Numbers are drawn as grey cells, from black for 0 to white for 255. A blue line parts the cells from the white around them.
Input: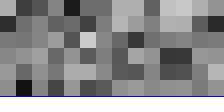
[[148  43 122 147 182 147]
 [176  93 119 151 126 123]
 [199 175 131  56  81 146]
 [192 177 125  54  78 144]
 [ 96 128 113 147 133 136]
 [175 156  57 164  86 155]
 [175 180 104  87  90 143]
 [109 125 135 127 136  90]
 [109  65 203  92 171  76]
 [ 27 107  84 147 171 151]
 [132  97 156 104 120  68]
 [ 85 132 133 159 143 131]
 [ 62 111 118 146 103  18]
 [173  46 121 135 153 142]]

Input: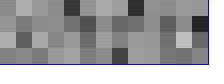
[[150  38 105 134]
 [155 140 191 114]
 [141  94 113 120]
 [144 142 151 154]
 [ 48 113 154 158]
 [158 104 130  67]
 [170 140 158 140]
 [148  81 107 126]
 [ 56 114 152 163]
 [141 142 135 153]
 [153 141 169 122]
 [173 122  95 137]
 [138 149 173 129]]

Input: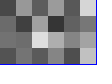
[[214 119 163 193]
 [ 88  97 133  78]
 [155  53 174 133]
 [ 93 161 222  90]
 [152  64 109 116]
 [ 72 107 114  83]]

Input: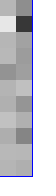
[[142  55 162 156 159 192 149 176 133 183 175]
 [182 231 182 184 147 180 176 193 174 184 181]]

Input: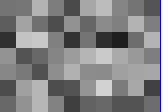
[[ 84 127 179 126 166  65 108]
 [115 178 108 152 165 168  82]
 [133 128  30 170 159 123  82]
 [188 138  45 201 139 211 104]
 [166 101 115 180 140 149  98]
 [ 74 146  51 156 177  82  63]
 [124  78 128 133 142  77 130]
 [179 113 199 104  80 182 182]
 [117 163 194  83 121 159 145]
 [115  93  47 147 135  75 104]]

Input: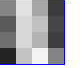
[[ 59  71  61 132]
 [167 192 178 243]
 [225 215 215 195]
 [133  90 111  36]]

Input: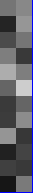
[[136 150 117  57 126 205 101 140  55  68  57 122]
 [117  36  75 126 173 101  58  60 149  33  64  22]]

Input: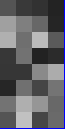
[[ 35  37  90  43 172 116 104 106]
 [ 50 103 187  34 138  69 150  70]
 [ 57 127 111 114  54 112 175 193]
 [ 84 160 176  55  54  38 115  84]]
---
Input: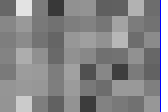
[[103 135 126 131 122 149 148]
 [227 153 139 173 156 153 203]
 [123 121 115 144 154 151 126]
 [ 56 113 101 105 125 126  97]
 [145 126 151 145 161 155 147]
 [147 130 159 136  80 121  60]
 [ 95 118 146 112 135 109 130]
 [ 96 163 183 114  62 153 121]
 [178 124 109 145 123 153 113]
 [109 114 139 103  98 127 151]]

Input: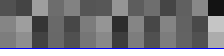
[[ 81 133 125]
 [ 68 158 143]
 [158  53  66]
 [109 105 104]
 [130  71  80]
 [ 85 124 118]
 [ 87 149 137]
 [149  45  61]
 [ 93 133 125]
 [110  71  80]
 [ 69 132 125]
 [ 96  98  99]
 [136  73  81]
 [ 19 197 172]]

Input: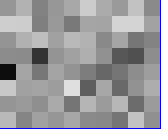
[[150 206 148 140  13 200 149 185]
 [178 205 177 139 165 161 154 133]
 [130 127 190  51 119 164 143 161]
 [151 153 161 148 164 157 170 150]
 [168 121 185 161 147 223 117 167]
 [204 165 178 175 125  94 181 138]
 [171 164 137 145 103 167 155 136]
 [154 212 165  87 117 105 183 117]
 [194 212 118  80 141 146 108 195]
 [138 162 131 141 158 173 155 144]]

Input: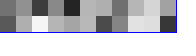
[[114  89]
 [145 175]
 [ 61 245]
 [137 181]
 [ 36 165]
 [182 184]
 [175  75]
 [112 133]
 [182 226]
 [213 222]
 [162  55]]

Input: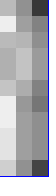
[[186 238 186 176 176 196 238 238 227 227 207]
 [145 159 181 195 195 173 152 159 159 159 145]
 [ 56 130 143 155 155 130 118 143 143 143  68]]

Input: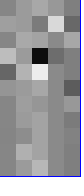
[[134 159 134 189 102 149 134 134 133 134 134]
 [155 155 169 155 179 155 158 155 141 176 155]
 [168 123 163  13 237 167 150 163 163 163 183]
 [152 217 138 109 138 138 138 138 138 138 138]
 [127 104 167 127 127  92 152 123 130 127 127]]
